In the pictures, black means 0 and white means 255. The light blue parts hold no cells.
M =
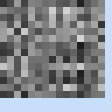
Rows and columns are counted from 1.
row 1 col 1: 51
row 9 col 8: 53
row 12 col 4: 105
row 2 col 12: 151
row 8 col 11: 98
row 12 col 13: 113
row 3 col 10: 173
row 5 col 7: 116
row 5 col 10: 151
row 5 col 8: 107
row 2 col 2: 115
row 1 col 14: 111
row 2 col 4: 100
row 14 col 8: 122
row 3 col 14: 133
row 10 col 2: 166
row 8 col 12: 54
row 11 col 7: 110
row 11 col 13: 111
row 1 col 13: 88
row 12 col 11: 79
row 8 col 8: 128
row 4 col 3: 171
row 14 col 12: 54
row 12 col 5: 120
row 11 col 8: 61
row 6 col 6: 163
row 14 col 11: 94
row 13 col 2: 118
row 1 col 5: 130
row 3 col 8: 184
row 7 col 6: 98
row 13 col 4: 132
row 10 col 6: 100
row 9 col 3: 85

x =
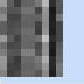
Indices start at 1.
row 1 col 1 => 155
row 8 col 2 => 86
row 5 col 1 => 95
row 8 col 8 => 25
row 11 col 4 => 103
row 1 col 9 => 88
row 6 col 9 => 71
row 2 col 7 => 148
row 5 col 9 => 71
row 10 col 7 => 149
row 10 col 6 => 111
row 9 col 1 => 152
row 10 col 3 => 63
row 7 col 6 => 75
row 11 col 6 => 88
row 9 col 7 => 174
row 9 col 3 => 58
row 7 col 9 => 89
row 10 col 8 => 40
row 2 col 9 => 85
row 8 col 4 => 126
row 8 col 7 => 147
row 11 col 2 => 63
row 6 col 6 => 112
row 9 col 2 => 76
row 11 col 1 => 130
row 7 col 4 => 101
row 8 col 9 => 97
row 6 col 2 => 93

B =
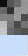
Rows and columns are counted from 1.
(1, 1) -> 15
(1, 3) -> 106
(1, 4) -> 148
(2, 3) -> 149
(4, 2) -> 118

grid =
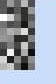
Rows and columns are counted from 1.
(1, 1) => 88
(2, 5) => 153
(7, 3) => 72
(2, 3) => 88
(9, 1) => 212
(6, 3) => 42
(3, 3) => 120
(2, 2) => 49
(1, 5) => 78
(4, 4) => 24
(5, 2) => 175
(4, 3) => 89
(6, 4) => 46
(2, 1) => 90
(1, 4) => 184

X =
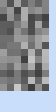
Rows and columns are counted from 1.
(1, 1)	141
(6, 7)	176
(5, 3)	147
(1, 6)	100
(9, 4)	65
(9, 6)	133
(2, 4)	173
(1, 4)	92
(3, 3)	98
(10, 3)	157
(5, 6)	131
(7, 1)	108
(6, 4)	152
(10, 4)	123
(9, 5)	195
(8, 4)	96
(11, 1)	98
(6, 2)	111
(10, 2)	109
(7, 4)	177
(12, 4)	91
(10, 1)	134
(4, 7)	80
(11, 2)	83
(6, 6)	161
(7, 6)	160
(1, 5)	126
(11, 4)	81
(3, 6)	91

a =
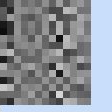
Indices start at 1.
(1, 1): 46
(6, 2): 108
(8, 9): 182
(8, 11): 82
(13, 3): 97
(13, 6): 140
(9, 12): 170
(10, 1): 173
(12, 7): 146
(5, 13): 121
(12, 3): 148
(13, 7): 99
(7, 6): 142
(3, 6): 113
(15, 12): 130
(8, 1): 163
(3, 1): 87
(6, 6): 150
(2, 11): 173
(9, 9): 128
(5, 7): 151
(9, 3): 149
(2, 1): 93
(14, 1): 106
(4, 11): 152
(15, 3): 148
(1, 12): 151
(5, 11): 148
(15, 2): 43
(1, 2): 75
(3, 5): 85
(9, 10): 89
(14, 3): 107
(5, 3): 149
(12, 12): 164
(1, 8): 98

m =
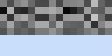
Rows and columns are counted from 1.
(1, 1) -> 127
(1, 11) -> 133
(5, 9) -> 121
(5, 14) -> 137
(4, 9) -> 168
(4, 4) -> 86
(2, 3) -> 44
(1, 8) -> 135
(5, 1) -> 83
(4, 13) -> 164
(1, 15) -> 99
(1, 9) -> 73
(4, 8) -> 105
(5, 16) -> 119
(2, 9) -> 154
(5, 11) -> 89
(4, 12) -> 94
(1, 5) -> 105
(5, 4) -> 101
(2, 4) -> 37
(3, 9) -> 56
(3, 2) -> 52
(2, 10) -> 7
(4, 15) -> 134
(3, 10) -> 153
